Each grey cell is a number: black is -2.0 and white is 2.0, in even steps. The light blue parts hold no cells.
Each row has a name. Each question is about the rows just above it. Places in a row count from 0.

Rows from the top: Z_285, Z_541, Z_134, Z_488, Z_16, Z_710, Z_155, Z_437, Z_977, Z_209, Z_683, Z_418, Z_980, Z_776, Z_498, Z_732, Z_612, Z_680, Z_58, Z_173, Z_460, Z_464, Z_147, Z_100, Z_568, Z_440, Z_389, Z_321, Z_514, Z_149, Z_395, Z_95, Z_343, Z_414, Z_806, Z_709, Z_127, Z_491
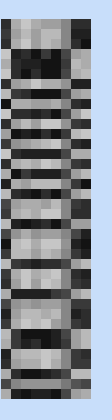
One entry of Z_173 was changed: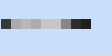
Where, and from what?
8, [-1.3]
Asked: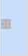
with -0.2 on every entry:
[0.7]
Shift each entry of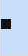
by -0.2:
[-1.9]
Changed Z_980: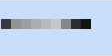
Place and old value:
8, [-1.5]
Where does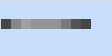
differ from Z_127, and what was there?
2, [0.3]
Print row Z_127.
[-0.9  0.1  0.3  0.3  0.3  0.3 -0.1 -0.7 -0.9]
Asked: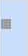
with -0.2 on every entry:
[0.3]

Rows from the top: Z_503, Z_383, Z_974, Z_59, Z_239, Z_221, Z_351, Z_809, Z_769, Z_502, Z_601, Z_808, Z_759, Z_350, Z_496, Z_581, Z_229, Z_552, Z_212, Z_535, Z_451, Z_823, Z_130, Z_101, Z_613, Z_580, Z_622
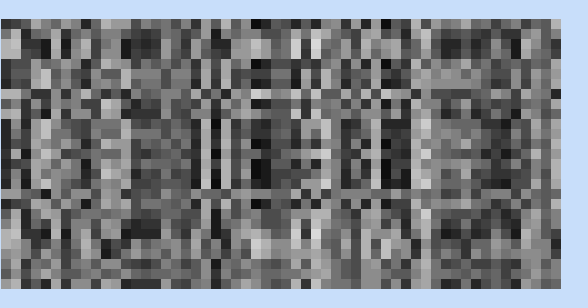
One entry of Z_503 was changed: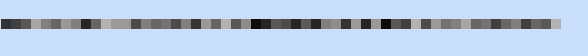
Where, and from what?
21, [-0.6]
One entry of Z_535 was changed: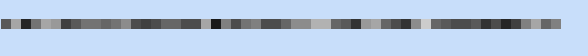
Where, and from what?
12, [0.0]
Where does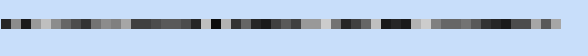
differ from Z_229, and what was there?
19, [-1.6]
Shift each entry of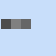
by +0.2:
[-0.6  0.2 -0.2]
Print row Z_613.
[-0.2  0.6 -1.2 -0.2 -0.4  0.4 -1.0 -0.2  0.0 -0.6  0.2  0.2 -0.8 -1.0
 -1.2 -0.8  0.0 -0.4 -1.0 -0.6  0.2 -1.6 -0.2 -0.4  0.2 -0.2 -0.6 -0.8
 -0.4  0.6 -0.6  0.8  0.4 -0.2 -0.6 -0.8  0.2  0.4 -0.8 -0.2 -1.2  0.2
  0.8 -0.2 -1.0 -0.8 -0.4 -1.0 -1.0 -0.6 -1.0 -1.2  0.0  0.2 -0.6  0.0]
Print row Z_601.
[-1.4  0.2 -1.4  0.4  1.0  0.2 -0.6 -0.8 -1.0 -0.2 -0.2 -0.2  0.6 -0.8
 -1.0 -0.6 -0.8 -0.4 -0.8 -1.4  0.8 -1.8  0.6 -1.2 -0.4 -1.2 -1.4 -0.8
 -0.6 -1.0  0.4  0.4  1.0 -0.2 -1.4 -1.2 -0.2  0.8 -1.4 -1.4 -1.4  0.6
  1.2  0.0 -0.2 -0.4 -0.4 -0.4 -1.2 -1.2 -1.6 -0.6 -0.8  0.6 -0.4  0.6]
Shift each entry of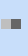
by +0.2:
[ 1.2 -0.2]

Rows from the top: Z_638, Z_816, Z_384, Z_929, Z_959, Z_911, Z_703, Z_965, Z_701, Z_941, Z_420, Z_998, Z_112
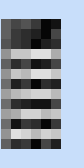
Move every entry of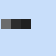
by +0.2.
[-0.1 -1.1 -1.3]
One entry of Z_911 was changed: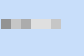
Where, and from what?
2, [0.9]
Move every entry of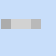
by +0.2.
[0.9 1.5 1.5 1.1]
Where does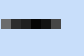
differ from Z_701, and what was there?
3, [-1.7]
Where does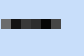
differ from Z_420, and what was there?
5, [-1.1]
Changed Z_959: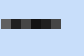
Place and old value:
1, [-1.3]

